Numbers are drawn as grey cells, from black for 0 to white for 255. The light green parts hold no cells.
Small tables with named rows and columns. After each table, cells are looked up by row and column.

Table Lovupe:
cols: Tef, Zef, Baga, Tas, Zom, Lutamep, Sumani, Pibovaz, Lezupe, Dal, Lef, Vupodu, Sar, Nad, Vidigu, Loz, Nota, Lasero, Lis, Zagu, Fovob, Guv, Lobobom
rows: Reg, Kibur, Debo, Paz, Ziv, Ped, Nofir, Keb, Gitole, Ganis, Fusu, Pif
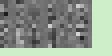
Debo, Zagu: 127
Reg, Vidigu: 106
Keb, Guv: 88
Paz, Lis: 104
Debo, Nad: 99
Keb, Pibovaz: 120
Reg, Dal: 113
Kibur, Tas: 115
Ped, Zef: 126
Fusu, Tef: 116
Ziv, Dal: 119
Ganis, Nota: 95
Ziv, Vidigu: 113
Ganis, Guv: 96
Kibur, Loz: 104
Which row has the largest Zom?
Gitole

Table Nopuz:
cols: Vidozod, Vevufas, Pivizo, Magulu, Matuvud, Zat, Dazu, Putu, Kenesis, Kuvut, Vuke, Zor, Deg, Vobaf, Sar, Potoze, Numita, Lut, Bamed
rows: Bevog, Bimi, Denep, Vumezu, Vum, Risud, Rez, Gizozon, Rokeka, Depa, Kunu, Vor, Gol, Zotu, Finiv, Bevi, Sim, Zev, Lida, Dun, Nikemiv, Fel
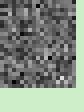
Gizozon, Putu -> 173
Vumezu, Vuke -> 57
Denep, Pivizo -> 136
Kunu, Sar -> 114
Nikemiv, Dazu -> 68
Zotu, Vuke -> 107
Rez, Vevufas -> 80
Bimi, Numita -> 117
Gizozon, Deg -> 102

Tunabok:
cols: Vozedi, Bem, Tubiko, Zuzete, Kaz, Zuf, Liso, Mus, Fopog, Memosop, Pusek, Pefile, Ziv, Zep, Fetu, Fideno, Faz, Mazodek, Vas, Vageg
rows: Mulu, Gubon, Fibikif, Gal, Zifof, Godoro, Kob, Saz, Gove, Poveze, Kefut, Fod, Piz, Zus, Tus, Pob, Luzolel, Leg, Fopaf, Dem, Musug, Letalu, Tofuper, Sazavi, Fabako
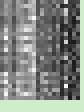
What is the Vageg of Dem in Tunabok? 37
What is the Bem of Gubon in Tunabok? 160
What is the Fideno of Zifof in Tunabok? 53
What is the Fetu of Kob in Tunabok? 153
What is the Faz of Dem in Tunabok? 174
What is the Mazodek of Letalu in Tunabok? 33
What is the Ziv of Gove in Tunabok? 100
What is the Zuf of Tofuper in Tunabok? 155
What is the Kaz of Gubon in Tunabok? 151
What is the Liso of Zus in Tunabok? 128
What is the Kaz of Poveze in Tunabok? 171
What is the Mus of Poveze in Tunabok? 195
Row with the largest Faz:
Letalu

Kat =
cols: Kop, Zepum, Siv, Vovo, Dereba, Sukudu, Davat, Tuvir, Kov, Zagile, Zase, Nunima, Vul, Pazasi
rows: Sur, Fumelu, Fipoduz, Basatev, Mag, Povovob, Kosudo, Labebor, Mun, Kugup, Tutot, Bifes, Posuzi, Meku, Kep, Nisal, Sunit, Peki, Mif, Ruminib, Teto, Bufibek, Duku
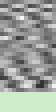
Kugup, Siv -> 182
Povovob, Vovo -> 117
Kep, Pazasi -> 121
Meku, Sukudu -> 117
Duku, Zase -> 134
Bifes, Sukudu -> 142
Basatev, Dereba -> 175
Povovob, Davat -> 169
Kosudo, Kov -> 125
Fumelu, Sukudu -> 193
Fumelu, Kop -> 90
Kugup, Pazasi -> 144
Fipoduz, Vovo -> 92
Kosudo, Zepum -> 158
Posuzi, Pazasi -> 173
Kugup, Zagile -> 182
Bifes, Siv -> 142
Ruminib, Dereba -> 212
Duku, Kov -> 159
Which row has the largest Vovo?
Peki

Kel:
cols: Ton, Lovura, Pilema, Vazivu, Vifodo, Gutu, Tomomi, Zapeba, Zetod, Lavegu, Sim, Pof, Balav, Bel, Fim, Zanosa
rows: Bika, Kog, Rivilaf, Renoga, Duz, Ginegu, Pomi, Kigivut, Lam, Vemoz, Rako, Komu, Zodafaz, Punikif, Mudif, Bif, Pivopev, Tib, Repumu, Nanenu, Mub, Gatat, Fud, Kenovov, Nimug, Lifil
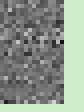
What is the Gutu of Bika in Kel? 102
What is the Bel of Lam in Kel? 136
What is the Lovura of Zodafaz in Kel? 103
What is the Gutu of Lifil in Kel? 92
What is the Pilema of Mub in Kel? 68
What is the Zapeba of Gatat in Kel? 108
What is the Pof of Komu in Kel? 128
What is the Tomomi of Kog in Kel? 112
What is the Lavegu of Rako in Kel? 64
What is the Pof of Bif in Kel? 144
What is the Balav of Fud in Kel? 121
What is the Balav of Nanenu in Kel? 81
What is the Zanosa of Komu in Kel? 119
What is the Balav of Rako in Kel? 107
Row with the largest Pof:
Vemoz

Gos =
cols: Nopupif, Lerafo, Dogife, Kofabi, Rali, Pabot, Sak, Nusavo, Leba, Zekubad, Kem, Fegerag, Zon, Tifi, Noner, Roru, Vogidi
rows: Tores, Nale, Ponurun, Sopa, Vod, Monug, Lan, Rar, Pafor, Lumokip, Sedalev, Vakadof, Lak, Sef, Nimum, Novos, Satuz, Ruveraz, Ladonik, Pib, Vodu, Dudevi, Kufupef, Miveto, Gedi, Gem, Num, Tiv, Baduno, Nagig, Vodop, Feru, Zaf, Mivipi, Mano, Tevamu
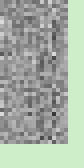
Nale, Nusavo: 155
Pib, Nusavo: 167
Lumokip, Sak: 161
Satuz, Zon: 153
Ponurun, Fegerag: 153
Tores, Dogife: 130
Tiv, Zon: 122
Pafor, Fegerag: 149
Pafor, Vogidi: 166
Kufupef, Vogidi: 134
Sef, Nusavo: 189
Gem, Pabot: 155
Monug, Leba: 141
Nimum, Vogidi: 185
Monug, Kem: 170
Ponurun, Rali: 157
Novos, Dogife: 146
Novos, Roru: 157
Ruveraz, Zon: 154
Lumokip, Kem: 120
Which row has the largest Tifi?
Sef

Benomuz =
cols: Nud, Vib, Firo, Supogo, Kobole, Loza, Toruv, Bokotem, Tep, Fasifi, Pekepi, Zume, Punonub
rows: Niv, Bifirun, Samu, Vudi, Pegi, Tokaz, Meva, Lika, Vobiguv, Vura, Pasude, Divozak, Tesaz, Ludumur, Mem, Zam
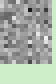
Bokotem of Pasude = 222
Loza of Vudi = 146
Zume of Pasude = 224
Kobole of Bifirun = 154
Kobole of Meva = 133
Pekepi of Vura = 134
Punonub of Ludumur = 185
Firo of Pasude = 112
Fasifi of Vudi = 191
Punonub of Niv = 173
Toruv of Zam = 167
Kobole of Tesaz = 166
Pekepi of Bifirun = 158
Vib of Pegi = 101

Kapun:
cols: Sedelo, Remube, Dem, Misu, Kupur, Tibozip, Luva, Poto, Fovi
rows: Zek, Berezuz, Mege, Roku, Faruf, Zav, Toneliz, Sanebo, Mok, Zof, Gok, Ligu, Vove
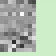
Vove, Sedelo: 98
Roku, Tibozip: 251
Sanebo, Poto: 142
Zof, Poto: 187
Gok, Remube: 193
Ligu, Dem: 193
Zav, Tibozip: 144
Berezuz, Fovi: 125

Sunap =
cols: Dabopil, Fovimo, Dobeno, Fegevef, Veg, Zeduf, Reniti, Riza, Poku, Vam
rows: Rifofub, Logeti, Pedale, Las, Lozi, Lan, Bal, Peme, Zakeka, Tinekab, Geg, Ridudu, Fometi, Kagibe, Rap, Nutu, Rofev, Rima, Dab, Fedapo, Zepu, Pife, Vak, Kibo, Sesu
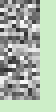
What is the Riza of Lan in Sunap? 179
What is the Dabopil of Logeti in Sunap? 83
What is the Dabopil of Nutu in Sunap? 109
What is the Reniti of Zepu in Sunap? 248
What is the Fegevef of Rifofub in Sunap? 81
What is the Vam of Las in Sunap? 119
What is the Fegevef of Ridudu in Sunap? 207

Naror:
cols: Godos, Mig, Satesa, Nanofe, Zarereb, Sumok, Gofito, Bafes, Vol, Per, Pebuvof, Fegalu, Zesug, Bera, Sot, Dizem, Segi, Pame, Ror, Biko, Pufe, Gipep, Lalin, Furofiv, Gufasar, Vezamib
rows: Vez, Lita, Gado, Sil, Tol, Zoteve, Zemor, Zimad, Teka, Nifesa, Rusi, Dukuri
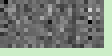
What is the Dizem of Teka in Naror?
92
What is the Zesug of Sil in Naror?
149
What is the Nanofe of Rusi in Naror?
106
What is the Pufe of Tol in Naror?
52
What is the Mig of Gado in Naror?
128
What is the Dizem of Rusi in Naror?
101
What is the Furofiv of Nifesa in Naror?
110
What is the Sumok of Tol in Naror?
121
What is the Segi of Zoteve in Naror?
134
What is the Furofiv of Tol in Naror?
110
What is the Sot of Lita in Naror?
77
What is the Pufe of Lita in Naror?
97
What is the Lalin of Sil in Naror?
101
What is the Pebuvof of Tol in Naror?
167
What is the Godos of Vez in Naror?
83
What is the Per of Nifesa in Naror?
90
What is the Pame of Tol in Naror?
108
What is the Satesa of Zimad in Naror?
96

